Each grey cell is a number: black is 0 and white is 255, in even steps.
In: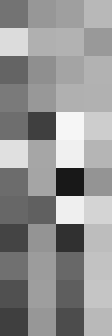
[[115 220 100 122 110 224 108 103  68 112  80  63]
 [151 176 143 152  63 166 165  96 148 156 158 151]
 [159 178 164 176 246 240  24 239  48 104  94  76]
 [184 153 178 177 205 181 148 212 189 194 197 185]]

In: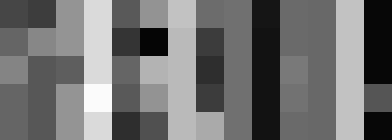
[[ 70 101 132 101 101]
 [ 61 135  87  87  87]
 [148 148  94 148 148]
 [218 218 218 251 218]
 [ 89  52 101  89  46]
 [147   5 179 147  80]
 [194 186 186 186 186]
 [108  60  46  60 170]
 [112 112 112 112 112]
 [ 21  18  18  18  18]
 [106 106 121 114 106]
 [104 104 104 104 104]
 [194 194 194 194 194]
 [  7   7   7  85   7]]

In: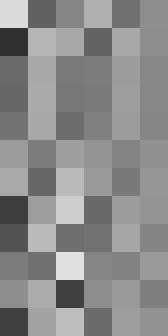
[[218  48 106 103 114 155 169  62  83 124 142  65]
 [ 97 182 168 170 168 124 103 157 186 113 171 162]
 [133 167 122 120 109 158 186 205 110 224  65 190]
 [175  99 125 123 128 147 153 105 114 133 141 107]
 [113 167 155 157 155 131 121 156 166 130 153 157]
 [142 141 135 135 133 144 149 148 132 154 127 146]]

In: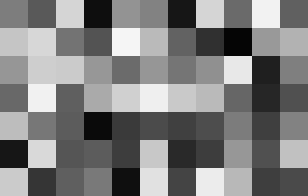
[[125 197 150 104 189  22 203]
 [ 89 215 206 241 119 217  53]
 [213 115 203  95  92  85  95]
 [ 14  83 151 170  10  92 121]
 [147 245 107 208  58  61  15]
 [130 186 150 239  75 200 225]
 [ 22  98 117 201  64  41  68]
 [213  48 144 186  77  61 236]
 [106   5 232 102 124 151 184]
 [242 153  31  38  63  80  62]
 [ 96 178 127  80 130 193  74]]

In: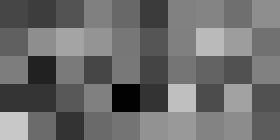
[[ 70  96 125  52 200]
 [ 61 142  33  52 107]
 [ 83 164 122  88  51]
 [128 148  70 128 106]
 [104 119 120   2 116]
 [ 59  85  68  51 146]
 [129 128 117 191 153]
 [132 186  99  76 131]
 [111 157  81 162 140]
 [142 113 129  81  92]]

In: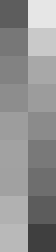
[[ 93 119 130 141 157 162 161 177 185]
 [230 201 168 156 139 121 110  92  63]]

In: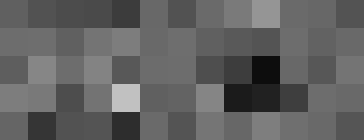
[[ 96 109  94 125 101]
 [ 82 110 134 121  53]
 [ 76  96 109  77  82]
 [ 74 116 131 115  84]
 [ 60 125  88 193  45]
 [104 105 108  96 106]
 [ 82 110 109  99  84]
 [106  96  78 133 117]
 [122  89  61  27 103]
 [149  84  13  33 126]
 [106 109 104  62 111]
 [103  98  87 109 105]
 [ 83 105 116 105  85]]
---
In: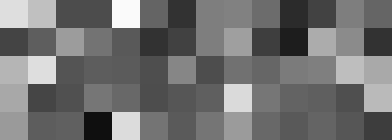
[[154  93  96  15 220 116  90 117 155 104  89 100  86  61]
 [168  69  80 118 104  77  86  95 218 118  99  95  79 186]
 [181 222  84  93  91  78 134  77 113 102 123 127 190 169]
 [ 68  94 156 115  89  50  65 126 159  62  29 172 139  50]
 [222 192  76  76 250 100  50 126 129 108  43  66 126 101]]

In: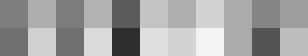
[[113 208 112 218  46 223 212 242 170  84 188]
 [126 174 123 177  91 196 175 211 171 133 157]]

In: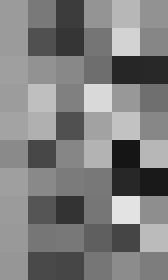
[[150  73  70 118 140 125]
 [153 118 120  95  69 187]
 [155  85  51 118 227 142]
 [159 137 123 120  39  25]
 [138  71 134 179  21 183]
 [163 176  80 162 194 135]
 [156 191 128 217 152 111]
 [159 146 136 110  38  40]
 [155  80  53 117 211 134]
 [155 121  60 148 183 146]]

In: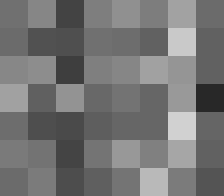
[[107 123  77  95 116 185 123  84]
 [122 115  68 116 152 128 166  97]
 [109  78  74  94 102 102 209 101]
 [161  96 147 104 115 102 153  40]
 [135 141  62 127 134 161 149  97]
 [107  81  79 112 109  97 201  97]
 [112 134  67 126 144 125 162 107]]

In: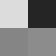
[[133 140]
 [220  37]]

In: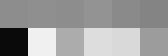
[[ 10 240 172 221 217 156]
 [141 143 141 147 138 132]]

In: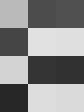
[[ 39 221 218]
 [211  52  49]
 [ 69 225 223]
 [186  76  80]]

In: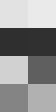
[[132 177]
 [209  95]
 [ 47  48]
 [226 234]]
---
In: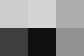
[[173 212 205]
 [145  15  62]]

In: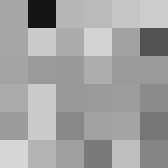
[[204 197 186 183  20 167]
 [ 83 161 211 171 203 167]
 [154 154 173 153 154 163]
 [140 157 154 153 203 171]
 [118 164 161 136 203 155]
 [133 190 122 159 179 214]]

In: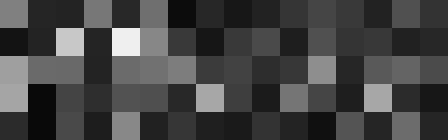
[[ 51  80  34  57  69  53  34  23  39  12 111  40 119  35  37 128]
 [ 39  33  56  52  80  30  74  57  22  57 135 239  36 200  35  19]
 [ 75 100  89  38 142  55  45  66  59 125 113 107  35 105 106 159]
 [ 23  43 167  30  69 117  27  62 167  40  79  82  46  68   9 165]
 [ 37 108  37  84  16  35  51  26  31  54  33 136  29  73   9  43]]

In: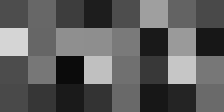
[[ 73  99 159  77  29  61 103  77]
 [ 23 154  25 122 142 143 102 213]
 [119 198  56 112 192  11 119  76]
 [106  36  23 105  51  26  54  73]]

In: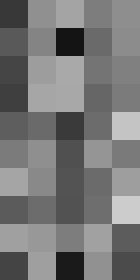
[[142 125 164 144  56]
 [140 106  20 132  89]
 [128 116 169 157  69]
 [123 102 168 166  63]
 [196 108  58 106  94]
 [122 149  80 143 123]
 [158 107  83 137 165]
 [204 110  82 108  91]
 [ 92 161 125 152 160]
 [ 75 145  26 159  68]]

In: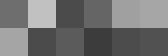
[[166 160 101  75 193 110]
 [ 81  76  60  91  75 165]]

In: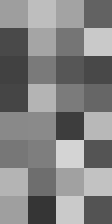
[[ 98 163 190 158]
 [201 117 165  73]
 [ 72  86 122  65]
 [102 123 180  69]
 [184  61 138 137]
 [ 84 212 126 119]
 [194 161 110 180]
 [ 83 202  53 159]]
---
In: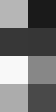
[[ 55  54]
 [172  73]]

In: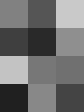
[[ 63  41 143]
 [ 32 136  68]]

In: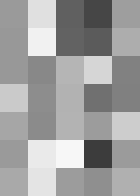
[[152 241  98  91 173]
 [202 141 178 112 128]
 [154 234 247  60 155]]

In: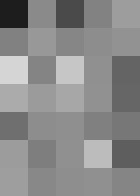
[[129 152 134 141 146]
 [171 155 167 145 102]
 [156 126 144 188  94]]

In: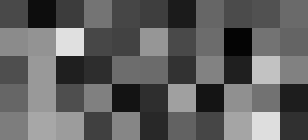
[[139 147 224  71  66 150  73 108   4 115 100]
 [102 153  78 128  19  46 160  20 144 114  29]]

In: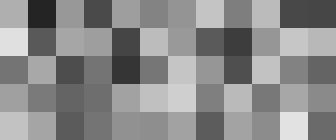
[[224  89 166 158  69 188 153  90  61 150 198 184]
 [160 122 100 110 162 192 207 127 186 120 167 138]]
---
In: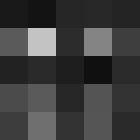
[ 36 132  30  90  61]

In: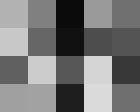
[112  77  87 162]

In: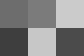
[203 199]

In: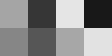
[ 24 167]

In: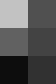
[80 97]

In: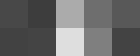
[ 88 127]
